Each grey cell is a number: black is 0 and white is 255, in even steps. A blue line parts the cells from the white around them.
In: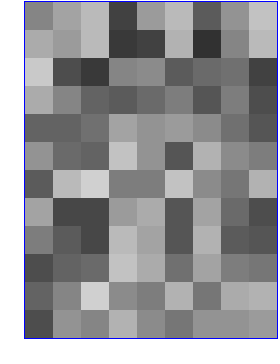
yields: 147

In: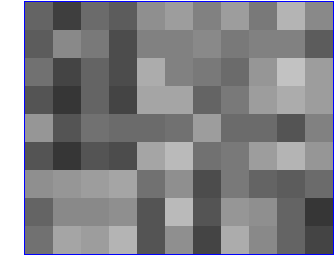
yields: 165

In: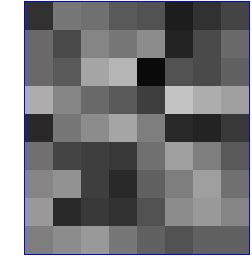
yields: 140

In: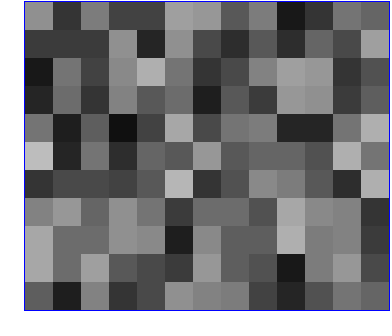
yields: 30

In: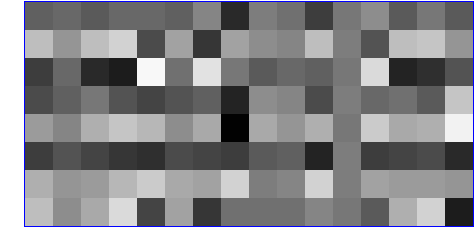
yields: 141

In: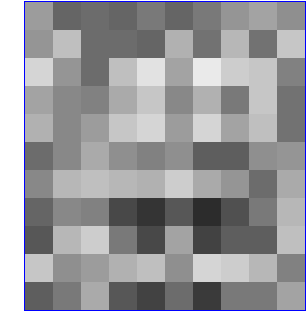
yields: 121

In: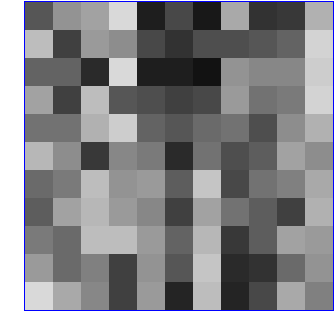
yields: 169

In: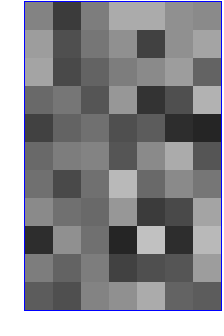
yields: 79
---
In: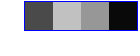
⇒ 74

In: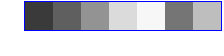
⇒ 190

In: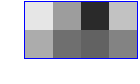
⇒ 172

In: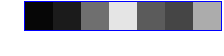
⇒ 111

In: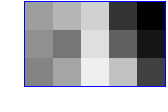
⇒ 209

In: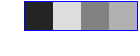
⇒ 130

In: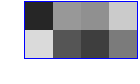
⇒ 152

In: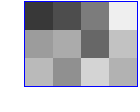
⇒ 194
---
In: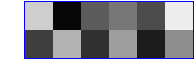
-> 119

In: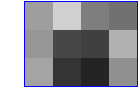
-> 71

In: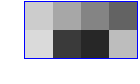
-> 167

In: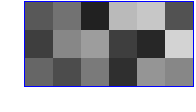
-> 62

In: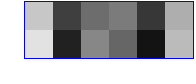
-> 123

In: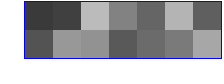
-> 101

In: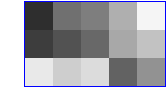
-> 104

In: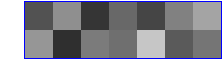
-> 69

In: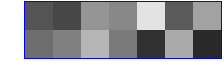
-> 227
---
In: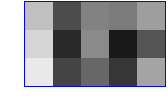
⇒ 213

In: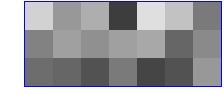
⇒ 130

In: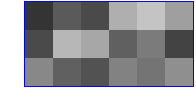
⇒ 74

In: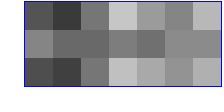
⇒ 133

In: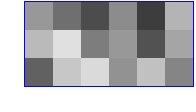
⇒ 186

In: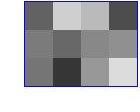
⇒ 123
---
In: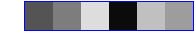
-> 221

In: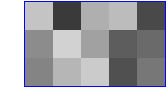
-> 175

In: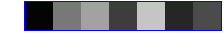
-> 162

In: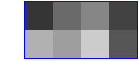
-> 134

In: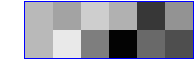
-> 206

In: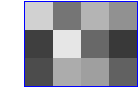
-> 180
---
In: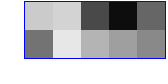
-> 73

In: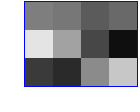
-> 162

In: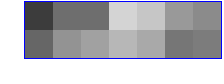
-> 198

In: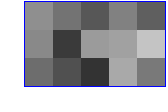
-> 155

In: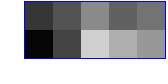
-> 138

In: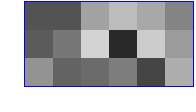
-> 41

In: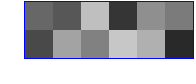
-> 53

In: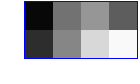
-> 114
